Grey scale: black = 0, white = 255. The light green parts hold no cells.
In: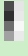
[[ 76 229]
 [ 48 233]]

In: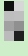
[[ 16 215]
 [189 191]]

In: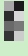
[[167  26]
 [ 45 216]]

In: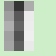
[[142  53]
 [158  89]]

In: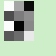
[[252 165]
 [ 77 124]]

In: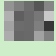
[[148 127]
 [176  95]]
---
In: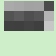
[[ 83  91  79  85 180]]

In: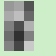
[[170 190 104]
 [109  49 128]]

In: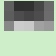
[[ 93  77  69  77 108]]

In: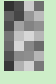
[[ 97  70 151 187]
 [117 194 215 183]
 [ 81 138 142 182]]

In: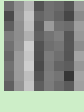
[[ 74 148 196 101 114  99  71 139]
 [124 142 176  97 116 127  86 152]
 [103 156 198  80 124 111  85 164]
 [108 155 190  84 125 116  54 164]]

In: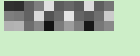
[[126 121  98 217  83 106 228 101  89 111 203]]
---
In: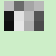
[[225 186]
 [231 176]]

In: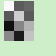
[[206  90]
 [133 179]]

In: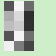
[[218  47]
 [203  49]]

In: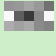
[[ 94  57]
 [161 169]]

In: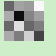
[[ 13 132]
 [223 104]]

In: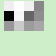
[[245 101]
 [201 156]]

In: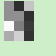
[[144  48]
 [126  59]]

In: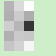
[[203 173]
 [182  53]]
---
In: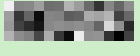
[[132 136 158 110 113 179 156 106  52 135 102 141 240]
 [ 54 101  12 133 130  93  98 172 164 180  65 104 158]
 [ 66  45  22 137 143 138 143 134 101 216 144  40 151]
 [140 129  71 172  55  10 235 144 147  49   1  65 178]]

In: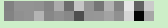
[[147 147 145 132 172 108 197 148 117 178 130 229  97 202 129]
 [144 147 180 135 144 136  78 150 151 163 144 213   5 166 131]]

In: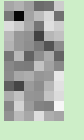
[[177 158 107 113 204 166]
 [  7 163 188 216 112 119]
 [201 169 117 222 206 220]
 [152 145  65 182 193 185]
 [152 142 121  83 140 179]
 [184  98 142 171  99 118]
 [125 123 195 162 137 136]
 [167 173 150 154 232 139]
 [ 69 155 141 182 225  95]
 [193 149 147 195 219 171]
 [211 155 131 127 246 134]
 [186 167 222 174 165 145]]

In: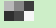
[[134  60 184]
 [ 71 246  47]]

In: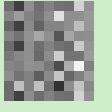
[[ 64 143 110 130 114 111 210 147 110]
 [156 130 115 143 224 142 142 153 133]
 [ 64 138  99 132 132 142 190 151 103]
 [114 146 167 143  86 166 142 143 133]
 [ 64 143 110 130 114 107 203 149 108]
 [135 143 105 140 205 115 115 155 121]
 [128 145 141 121  77 174 244 128 135]
 [114 129  94 138 196 103 129 157 142]
 [192 130 193 112  50 142 197 136 106]
 [ 64 141 110 129 114 111 210 146 110]]

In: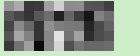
[[170  56  58 160 208 140 141  84  83  64 148]
 [ 72  52  88 109  33 101  60  21 130 110  88]
 [138 104  51 144 126 121 119  37  74 100  68]
 [166 129  52 135 226 115 162  45  76  86  85]
 [114 159  10 137 214  79 116 103 104 108  57]]

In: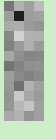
[[177 160 187 119]
 [ 31 158 161 157]
 [174 155 149 170]
 [209 177 175 137]
 [155 175 154 130]
 [143 133 136 166]
 [132 144 146 117]
 [137 130 139 156]
 [112 177 160 153]
 [200 167 155 147]
 [183 196 160 149]
 [177 147 158 168]]

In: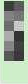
[[ 91  61]
 [117 130]
 [199 107]
 [ 53 172]
 [ 65 134]
 [ 57  86]]

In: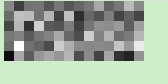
[[ 63 115 117  86 119  87 103 118 168  99 118 185 137 134]
 [191 188 114 181  66 190  46 103  82 126  68  98  69 108]
 [183  51 209  88  84 124  65 117 144 141 154  93 160  71]
 [129  91 117 130 168 104  78 205 129 179 109 122 182 120]
 [253 113 100  75 204 174 140 135 137 135 197 155 235 109]
 [167  92 150 167 150 181  78 138  67 165  50  35 146  13]]
